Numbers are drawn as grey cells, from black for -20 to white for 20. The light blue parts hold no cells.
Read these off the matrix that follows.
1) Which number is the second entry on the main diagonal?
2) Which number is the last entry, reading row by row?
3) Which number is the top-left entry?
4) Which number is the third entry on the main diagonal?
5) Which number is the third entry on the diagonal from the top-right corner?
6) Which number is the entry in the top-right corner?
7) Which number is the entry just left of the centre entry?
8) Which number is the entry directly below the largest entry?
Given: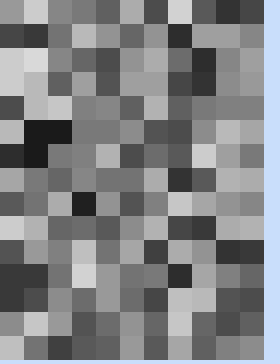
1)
-11
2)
2
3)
4
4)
1
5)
-13
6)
-9
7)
-2
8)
9

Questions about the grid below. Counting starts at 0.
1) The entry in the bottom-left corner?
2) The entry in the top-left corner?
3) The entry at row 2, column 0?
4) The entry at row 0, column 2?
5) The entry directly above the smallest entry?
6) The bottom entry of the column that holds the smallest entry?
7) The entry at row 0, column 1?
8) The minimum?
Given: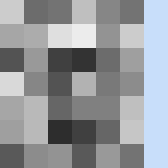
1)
-6
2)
12
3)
-7
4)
-2
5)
-4
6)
3
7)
-3
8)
-13

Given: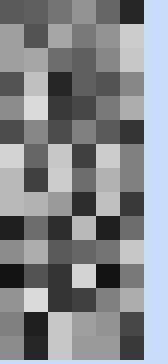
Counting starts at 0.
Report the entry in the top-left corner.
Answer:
-6
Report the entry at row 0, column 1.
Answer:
-5
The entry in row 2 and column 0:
5
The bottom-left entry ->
2
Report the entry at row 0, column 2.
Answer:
-2
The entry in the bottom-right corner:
-11
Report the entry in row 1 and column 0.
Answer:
5
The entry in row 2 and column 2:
-3
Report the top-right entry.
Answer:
-14
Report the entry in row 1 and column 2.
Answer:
6

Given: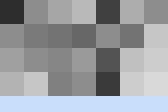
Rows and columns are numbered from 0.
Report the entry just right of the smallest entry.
2
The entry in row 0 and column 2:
6
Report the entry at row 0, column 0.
-13
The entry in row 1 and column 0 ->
2
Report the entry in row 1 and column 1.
-1
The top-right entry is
2
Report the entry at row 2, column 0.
5
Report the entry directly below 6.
-2

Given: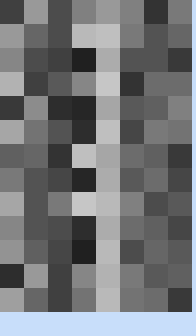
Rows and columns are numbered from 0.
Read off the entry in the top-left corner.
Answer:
-10
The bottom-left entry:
5
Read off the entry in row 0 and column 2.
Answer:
-8
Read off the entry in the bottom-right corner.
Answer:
-11
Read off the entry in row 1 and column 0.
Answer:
4
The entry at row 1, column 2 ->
-8
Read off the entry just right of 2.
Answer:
-13
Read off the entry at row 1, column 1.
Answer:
-4
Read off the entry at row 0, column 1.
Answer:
4
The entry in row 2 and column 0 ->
1
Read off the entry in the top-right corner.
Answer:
-1
